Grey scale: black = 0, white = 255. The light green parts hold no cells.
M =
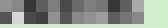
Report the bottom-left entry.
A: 85
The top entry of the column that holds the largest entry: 135

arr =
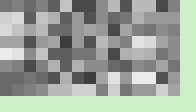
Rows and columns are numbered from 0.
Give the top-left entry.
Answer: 116
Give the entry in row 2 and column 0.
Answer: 216
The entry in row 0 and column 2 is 105
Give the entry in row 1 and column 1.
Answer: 216
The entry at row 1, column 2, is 94
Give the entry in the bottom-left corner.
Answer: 105
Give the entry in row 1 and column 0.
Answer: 207
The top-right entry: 128
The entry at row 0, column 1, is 128
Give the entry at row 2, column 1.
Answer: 195
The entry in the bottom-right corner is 164

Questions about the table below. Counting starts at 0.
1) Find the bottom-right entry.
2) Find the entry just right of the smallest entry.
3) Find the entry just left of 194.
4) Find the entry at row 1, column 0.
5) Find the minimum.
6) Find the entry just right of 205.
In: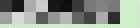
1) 45
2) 57
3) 217
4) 161
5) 14
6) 23

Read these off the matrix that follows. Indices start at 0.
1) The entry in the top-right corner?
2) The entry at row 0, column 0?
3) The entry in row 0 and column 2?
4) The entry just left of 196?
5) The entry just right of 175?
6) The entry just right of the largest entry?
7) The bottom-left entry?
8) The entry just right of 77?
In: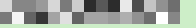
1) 110
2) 215
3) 134
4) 77
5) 145
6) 134
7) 122
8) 196

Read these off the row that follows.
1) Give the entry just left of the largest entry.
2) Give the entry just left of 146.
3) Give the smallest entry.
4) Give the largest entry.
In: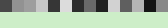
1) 54
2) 72
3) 21
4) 220
